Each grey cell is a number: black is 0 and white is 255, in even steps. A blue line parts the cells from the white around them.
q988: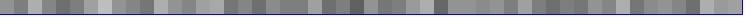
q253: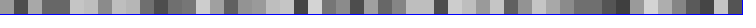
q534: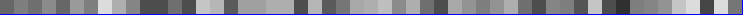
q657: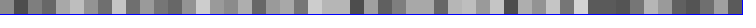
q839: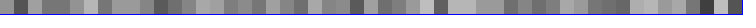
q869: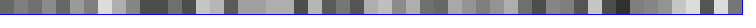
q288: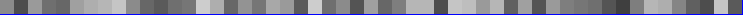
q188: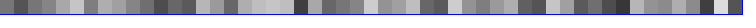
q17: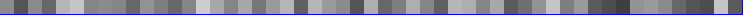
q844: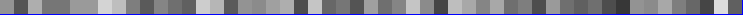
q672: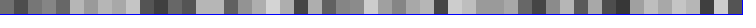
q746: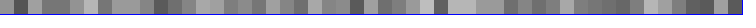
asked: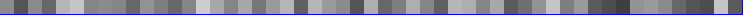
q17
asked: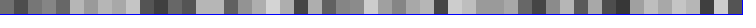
q672
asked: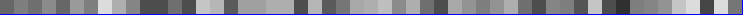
q534
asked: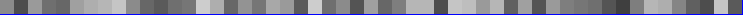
q288

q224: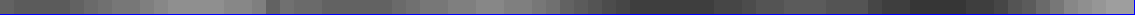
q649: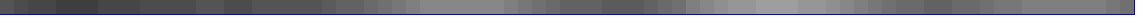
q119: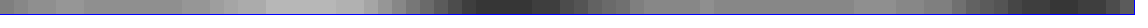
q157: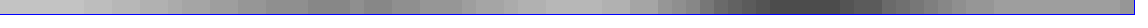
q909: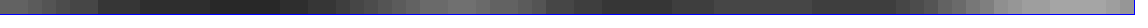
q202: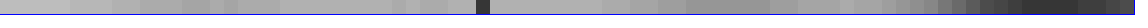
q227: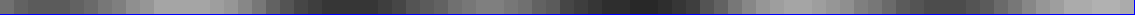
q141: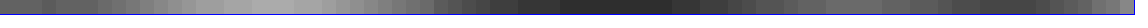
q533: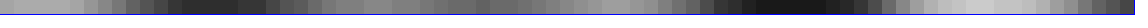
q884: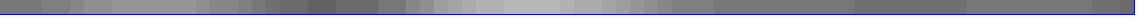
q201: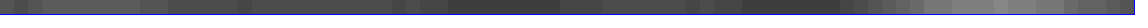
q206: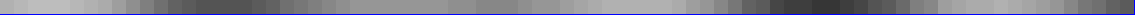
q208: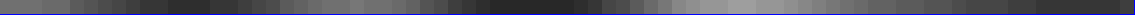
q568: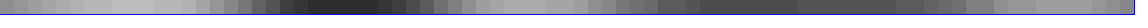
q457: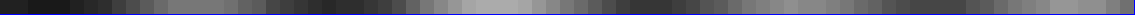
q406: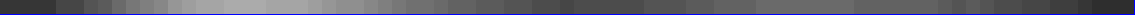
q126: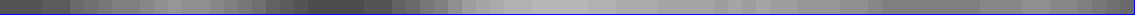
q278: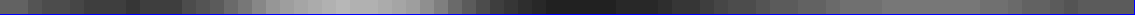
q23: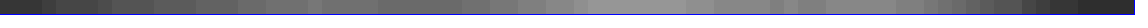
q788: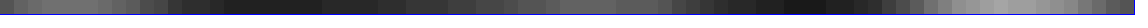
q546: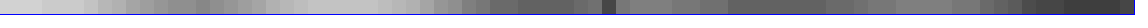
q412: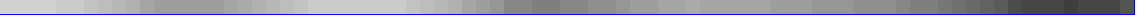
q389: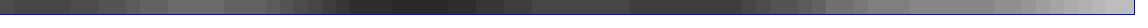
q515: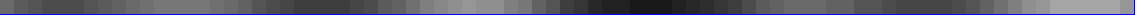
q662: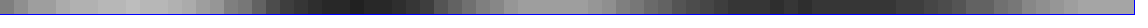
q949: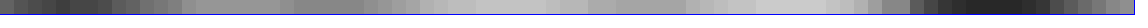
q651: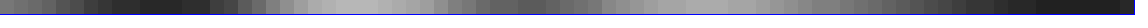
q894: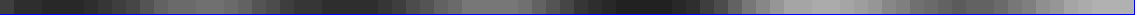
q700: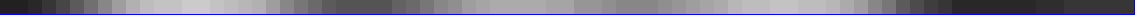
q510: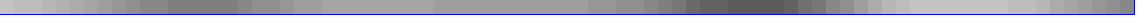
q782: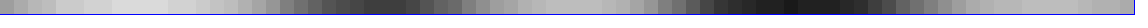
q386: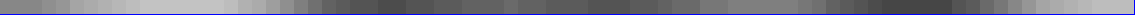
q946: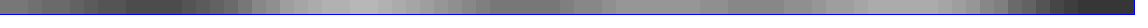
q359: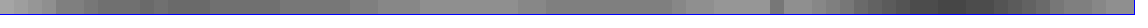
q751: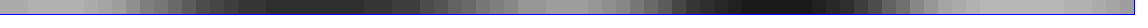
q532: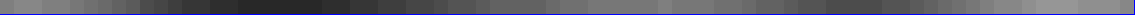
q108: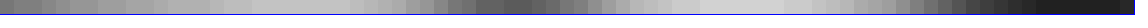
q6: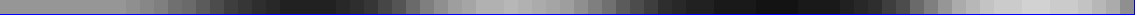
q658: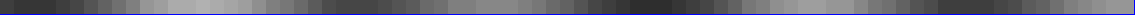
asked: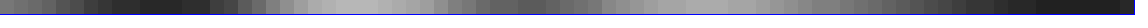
q651
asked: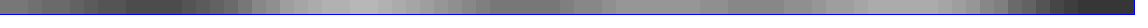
q946
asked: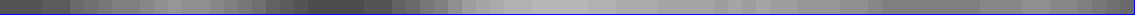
q126
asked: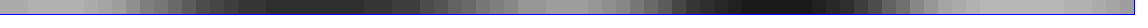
q751
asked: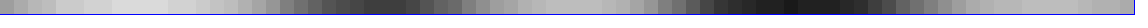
q782

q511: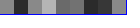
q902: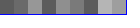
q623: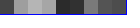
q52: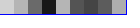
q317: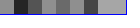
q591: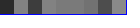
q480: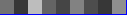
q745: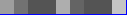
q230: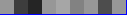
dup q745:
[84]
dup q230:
[151]
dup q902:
[92]
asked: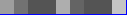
q745
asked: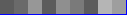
q902

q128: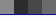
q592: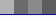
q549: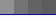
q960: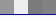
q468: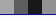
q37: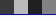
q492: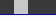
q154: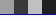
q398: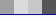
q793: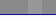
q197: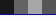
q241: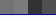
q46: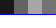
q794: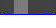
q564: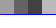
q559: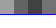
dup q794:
[65]
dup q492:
[57]
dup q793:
[138]
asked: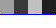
q154
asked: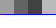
q564

